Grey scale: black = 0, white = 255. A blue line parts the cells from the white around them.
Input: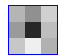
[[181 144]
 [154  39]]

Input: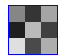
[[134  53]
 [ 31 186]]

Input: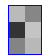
[[186 134]
 [ 52 196]]

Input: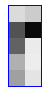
[[219 204]
 [ 82   9]]

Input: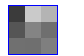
[[ 59 202]
 [ 85 132]]

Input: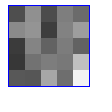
[[ 78 144]
 [138 148]]
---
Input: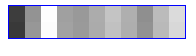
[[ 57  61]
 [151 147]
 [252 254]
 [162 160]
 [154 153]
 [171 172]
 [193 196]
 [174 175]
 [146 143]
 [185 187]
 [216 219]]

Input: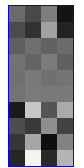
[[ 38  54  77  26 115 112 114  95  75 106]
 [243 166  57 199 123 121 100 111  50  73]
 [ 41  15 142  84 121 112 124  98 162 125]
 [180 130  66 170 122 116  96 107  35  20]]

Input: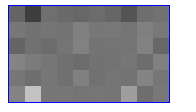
[[131 119 132 101 119 101]
 [194 110 123 113 114  62]
 [118 119 118 108 117 111]
 [119 112 112 116 115 106]
 [116 128 108 129 128 103]
 [118 113 114 115 119 108]
 [117 117 115 116 120 102]
 [158 115 118 116 116  84]
 [110 132 109 130 128 110]
 [120 118 128 103 120 114]]

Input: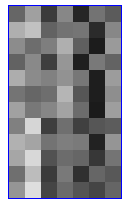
[[149 111 166 177 128 161 116 173  98 140 175 102]
 [222 188 216 164 214 120 102 139 137 109 193 160]
 [ 69  59  82 115  62 134 110 129  62 126  98  59]
 [107 121 108 126 111 163 181 146 150 175 114 135]
 [ 84  48 102 122  64 108  86 119  31  95 117  38]
 [ 69 102  55  34  86  27  30  30 121  28  43 115]
 [101  88 116 149  92 158 142 156  99 154 135  91]]

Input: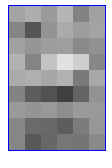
[[134 135 154 131 170 178 161 133 164]
 [ 88 106 148  93 175 132 150  85 174]
 [103 105 153  82 167 195 157 147 155]
 [119  93 142  63 177 225 158 170 181]
 [117 124 154 100 122 206 138 157 130]
 [137 151 153 146 168 135 145 163 161]]

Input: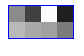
[[185 139]
 [169  65]
 [160 252]
 [124  32]]

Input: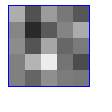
[[128 128 140 133 173]
 [101 180  84  41  81]
 [143 237 167  90 155]
 [124 116 103 132 120]
 [120  76 122 171  87]]

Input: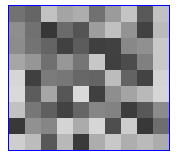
[[206  56 193 217 214 166 140 142 114]
 [188 145 119  92  64 150 115 113 101]
 [ 88 134  95 166 123 112 100  55 194]
 [184 212  66  86 119 151  65 107 164]
 [ 58 171 101 217 103 117  92  84 173]
 [173 214 134  64 100 199  63 157 113]
 [200  78 130 142 188  64  65 192 155]
 [174 205  60 164  99  76 136 147 196]
 [186  56  88 185  67 128 144  66  89]
 [172 110 139 214 212 200 200 186 193]]

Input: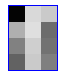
[[ 98 129 175   4]
 [202 207 223 217]
 [127 114 108 202]]
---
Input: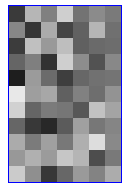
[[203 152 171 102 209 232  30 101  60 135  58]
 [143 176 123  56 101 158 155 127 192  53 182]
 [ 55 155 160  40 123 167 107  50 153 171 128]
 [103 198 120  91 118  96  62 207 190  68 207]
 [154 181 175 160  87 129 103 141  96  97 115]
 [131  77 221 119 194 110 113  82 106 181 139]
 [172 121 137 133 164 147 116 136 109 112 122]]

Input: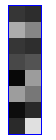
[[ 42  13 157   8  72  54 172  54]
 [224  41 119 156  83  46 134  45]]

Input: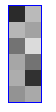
[[147 173 166 115 182  43]
 [169  49 115 219 162 186]]

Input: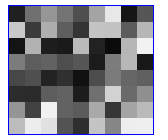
[[188 149  44  71 124  20 201  32]
 [237  66  42  79  93 178  58 112]
 [225 241  93  35  98  29 174 150]
 [ 83  98  98  48  78  26  94 116]
 [ 46  91  28  16  86 186  52  79]
 [196 169 112  77  27  34 196 164]
 [134  54 210 122 124  11 194 232]
 [238 164 106 102 183 182  92  22]
 [239 186 143  96  24 242 182  86]]

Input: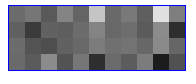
[[106 108  96 108]
 [ 91  84  59 118]
 [139  78  97  89]
 [ 83  97  94 132]
 [118 104 108 100]
 [ 46 124 132 197]
 [107 112 104 105]
 [ 92 115 110 121]
 [124 103  91  95]
 [ 28 138 140 224]
 [ 81 102  46 126]]

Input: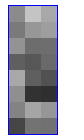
[[ 69 131 143 168  95 147 122 139]
 [115 165  50  95  87 109 151 196]
 [113 150  47  81 105 110 158 168]]
